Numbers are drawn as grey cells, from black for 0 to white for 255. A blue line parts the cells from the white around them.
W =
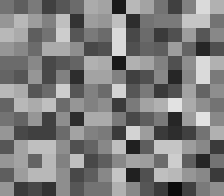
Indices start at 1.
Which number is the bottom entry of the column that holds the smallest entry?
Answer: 11
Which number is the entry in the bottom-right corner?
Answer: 142
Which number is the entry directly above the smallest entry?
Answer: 184
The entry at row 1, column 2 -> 94
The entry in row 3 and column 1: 184
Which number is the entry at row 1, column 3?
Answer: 122
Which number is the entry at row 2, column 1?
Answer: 150
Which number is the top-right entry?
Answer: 177
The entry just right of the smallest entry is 64
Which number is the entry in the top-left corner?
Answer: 115
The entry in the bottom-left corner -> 150
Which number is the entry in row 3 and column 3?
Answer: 94
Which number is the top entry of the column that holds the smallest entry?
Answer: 64

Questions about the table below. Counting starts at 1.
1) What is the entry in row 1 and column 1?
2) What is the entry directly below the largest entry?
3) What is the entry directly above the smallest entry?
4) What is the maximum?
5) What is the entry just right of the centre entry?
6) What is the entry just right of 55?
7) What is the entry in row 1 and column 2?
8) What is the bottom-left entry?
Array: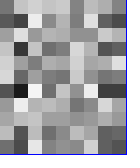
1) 117
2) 180
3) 103
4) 245
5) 202
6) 196
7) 196
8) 111

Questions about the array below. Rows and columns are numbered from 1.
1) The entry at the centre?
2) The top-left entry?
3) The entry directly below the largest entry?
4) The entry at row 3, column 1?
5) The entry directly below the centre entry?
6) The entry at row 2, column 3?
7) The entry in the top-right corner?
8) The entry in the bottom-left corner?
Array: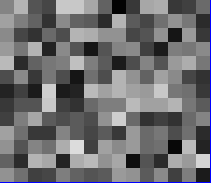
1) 161
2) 132
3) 173
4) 138
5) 126
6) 98
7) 106
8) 146

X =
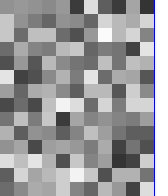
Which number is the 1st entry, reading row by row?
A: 146
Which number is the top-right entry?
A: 52
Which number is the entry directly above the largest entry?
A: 213
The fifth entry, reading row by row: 152
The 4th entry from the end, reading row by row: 185
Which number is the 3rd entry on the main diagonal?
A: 191
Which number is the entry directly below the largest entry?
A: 124
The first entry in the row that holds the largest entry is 199
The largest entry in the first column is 228
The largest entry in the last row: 221
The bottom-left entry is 108
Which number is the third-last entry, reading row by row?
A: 152
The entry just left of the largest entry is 152
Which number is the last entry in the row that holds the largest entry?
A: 132
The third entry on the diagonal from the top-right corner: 185
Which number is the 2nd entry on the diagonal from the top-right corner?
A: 171
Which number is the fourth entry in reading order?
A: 138
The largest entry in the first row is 221
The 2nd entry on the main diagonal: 146
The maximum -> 251
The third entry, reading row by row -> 146
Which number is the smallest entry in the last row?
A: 66
